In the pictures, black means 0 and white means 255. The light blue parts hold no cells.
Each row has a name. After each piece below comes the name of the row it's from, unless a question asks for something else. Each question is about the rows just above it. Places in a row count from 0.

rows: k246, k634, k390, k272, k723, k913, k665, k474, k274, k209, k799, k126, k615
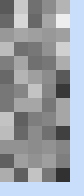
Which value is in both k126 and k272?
[146]
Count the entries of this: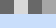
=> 4
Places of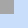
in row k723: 1
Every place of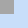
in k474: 1 2 4
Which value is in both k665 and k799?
[133]
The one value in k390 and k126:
[159]
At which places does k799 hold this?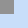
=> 0 1 3

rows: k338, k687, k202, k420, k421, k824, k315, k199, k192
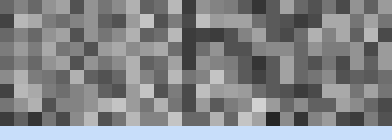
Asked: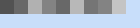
k824
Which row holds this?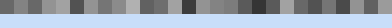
k421

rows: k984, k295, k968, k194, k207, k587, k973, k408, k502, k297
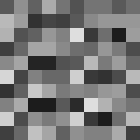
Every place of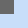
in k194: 1 6
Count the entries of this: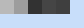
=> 5
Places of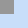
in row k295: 7 8 9
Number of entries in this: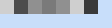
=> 7
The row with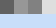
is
k968
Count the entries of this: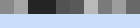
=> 10
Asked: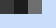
k502

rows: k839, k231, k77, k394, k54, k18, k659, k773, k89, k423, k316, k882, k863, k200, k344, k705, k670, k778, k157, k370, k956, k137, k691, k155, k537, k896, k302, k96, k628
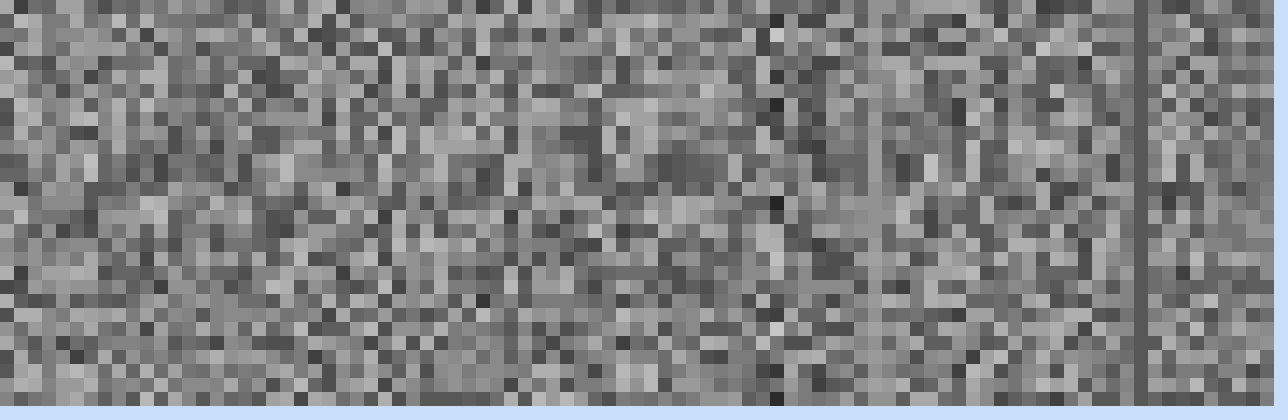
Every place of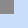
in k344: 3 4 5 12 16 29 31 35 47 51 52 63 80 87
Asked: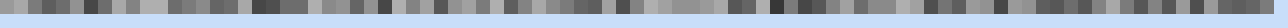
k18

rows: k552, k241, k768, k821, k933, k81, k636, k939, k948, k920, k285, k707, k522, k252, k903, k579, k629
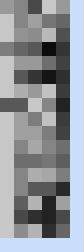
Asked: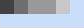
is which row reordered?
k933
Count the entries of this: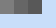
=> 3
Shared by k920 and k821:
[125]
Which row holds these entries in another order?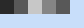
k252
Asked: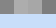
k522
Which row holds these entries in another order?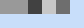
k933

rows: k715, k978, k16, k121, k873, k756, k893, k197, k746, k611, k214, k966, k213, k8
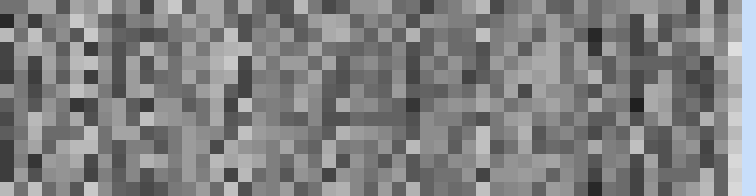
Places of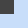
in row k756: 17 29 33 49
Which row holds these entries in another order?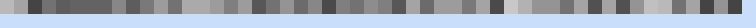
k873
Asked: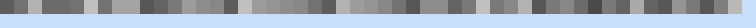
k611

